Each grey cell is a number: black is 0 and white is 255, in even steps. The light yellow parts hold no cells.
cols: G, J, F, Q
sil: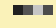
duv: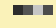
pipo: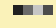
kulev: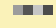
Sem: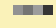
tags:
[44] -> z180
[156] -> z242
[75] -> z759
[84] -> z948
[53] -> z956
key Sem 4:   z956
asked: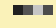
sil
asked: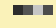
duv

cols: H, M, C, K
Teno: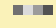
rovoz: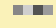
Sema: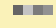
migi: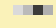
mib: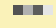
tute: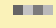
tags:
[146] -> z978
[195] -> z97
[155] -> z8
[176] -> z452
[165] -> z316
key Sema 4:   z978
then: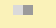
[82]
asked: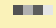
mib

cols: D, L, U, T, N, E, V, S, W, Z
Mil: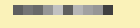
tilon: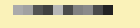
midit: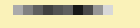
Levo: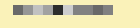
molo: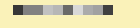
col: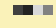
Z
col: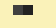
Z
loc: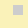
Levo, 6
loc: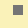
Mil, 2
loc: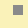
tilon, 8
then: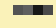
[150]

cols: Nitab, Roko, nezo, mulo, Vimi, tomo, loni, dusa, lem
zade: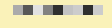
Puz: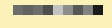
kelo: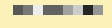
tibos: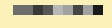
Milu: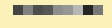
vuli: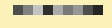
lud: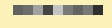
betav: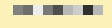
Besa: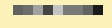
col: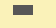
mulo
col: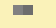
Roko
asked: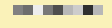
betav
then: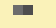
[195]
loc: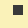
tibos, 3
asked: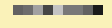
Besa
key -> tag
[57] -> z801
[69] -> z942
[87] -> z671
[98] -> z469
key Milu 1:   z942

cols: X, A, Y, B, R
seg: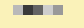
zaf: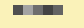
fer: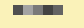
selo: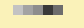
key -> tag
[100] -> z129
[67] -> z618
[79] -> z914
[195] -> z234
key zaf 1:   z914
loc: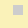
seg, 4
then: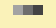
[100]

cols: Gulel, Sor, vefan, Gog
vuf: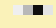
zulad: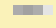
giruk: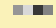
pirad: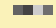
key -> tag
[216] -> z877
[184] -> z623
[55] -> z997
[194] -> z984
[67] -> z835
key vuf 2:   z623
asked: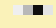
vuf
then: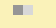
[55]
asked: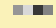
giruk
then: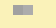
[228]
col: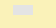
Gog

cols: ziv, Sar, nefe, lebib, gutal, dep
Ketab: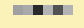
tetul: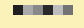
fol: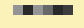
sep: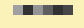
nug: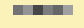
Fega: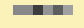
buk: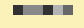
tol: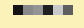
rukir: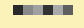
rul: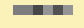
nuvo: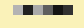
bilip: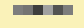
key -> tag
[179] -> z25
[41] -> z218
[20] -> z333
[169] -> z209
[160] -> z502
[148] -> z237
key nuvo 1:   z25
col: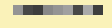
nefe

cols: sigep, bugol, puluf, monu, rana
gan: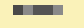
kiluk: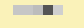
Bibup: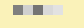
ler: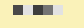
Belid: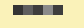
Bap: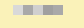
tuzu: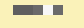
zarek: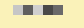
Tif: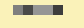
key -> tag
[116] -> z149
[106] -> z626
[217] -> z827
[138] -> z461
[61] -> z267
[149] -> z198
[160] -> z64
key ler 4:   z149
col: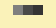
sigep
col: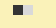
sigep
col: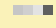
bugol
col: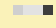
rana

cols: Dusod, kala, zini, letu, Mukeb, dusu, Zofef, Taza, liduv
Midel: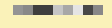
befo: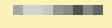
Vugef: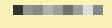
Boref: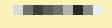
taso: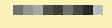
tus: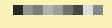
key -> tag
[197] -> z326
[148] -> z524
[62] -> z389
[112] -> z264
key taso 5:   z389
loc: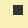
Vugef, 1
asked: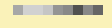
befo
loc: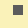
Boref, 4
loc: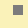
tus, 3
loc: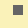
befo, 9

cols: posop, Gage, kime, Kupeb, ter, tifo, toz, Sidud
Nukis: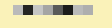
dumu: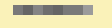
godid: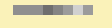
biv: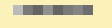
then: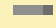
[132]
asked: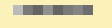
biv
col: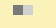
toz
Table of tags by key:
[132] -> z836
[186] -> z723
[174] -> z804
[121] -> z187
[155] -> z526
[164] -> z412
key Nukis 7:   z723
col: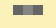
ter
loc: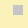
Nukis, 3
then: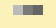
[143]

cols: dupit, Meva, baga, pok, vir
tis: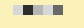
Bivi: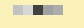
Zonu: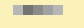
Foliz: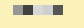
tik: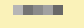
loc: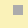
Bivi, 5
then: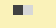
[206]
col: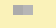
vir

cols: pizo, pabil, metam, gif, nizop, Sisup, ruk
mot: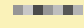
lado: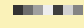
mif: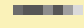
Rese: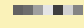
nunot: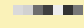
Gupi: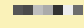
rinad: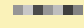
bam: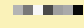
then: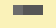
[141]
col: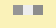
gif
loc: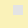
Rese, 4
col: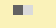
pizo
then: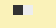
[109]

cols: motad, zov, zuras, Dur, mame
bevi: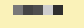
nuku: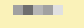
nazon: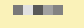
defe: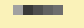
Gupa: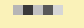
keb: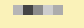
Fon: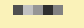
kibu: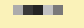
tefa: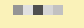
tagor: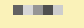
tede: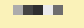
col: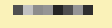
zuras
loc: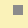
keb, 3
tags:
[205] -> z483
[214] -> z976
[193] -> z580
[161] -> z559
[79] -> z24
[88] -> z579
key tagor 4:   z24
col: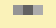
motad
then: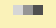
[205]

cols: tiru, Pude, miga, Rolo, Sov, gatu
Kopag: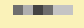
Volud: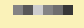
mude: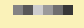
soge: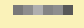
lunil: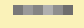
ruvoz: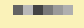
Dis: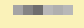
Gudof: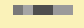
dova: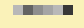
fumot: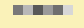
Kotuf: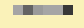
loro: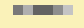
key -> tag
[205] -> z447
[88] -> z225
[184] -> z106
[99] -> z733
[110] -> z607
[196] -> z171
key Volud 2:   z225
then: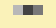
[154]
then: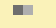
[67]
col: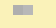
gatu
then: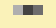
[196]
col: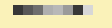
gatu

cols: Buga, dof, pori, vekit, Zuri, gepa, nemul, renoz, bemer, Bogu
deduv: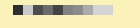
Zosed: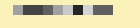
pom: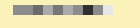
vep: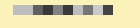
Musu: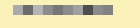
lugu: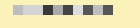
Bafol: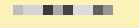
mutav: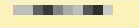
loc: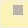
Musu, 3
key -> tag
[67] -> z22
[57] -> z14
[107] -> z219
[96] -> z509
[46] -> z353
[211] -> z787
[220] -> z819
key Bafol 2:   z787
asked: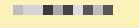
lugu
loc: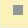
Bafol, 10
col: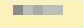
Buga
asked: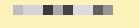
Bafol
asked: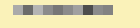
Musu

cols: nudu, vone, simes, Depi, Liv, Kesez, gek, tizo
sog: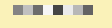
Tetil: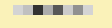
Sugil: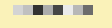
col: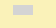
nudu
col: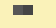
Liv

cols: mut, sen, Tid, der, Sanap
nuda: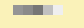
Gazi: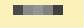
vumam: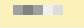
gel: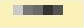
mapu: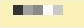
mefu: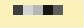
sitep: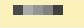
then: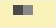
[149]
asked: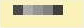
sitep
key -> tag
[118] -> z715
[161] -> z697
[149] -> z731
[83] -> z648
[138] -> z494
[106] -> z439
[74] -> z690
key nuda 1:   z731
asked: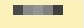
Gazi

